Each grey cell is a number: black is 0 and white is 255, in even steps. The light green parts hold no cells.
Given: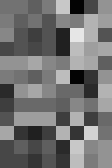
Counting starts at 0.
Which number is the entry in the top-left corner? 114
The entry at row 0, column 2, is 95
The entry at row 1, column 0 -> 123
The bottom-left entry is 71
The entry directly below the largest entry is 189
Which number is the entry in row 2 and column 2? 62
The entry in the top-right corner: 147
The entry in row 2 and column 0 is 135
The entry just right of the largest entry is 179
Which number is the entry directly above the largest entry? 123
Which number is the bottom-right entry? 147
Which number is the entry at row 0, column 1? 114
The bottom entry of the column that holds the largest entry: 189
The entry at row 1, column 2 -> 114
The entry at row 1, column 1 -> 95
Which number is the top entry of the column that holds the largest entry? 3

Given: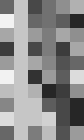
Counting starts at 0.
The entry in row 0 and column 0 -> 103
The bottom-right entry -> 155
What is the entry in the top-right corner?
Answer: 177
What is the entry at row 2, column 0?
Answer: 167
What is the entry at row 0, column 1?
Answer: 198
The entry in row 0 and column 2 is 72
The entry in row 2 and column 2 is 155
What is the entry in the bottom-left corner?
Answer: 103
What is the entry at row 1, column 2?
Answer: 103

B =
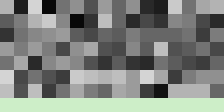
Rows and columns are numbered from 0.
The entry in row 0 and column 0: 179
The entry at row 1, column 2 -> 179
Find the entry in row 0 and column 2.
212
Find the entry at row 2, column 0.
51
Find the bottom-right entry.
102
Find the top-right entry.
179
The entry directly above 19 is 167
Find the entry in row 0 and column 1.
29
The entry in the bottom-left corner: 190
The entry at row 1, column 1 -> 124
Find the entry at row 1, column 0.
92
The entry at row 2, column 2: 135
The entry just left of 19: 60

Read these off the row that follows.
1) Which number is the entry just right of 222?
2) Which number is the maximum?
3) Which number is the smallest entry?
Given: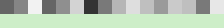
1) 191
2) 242
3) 51
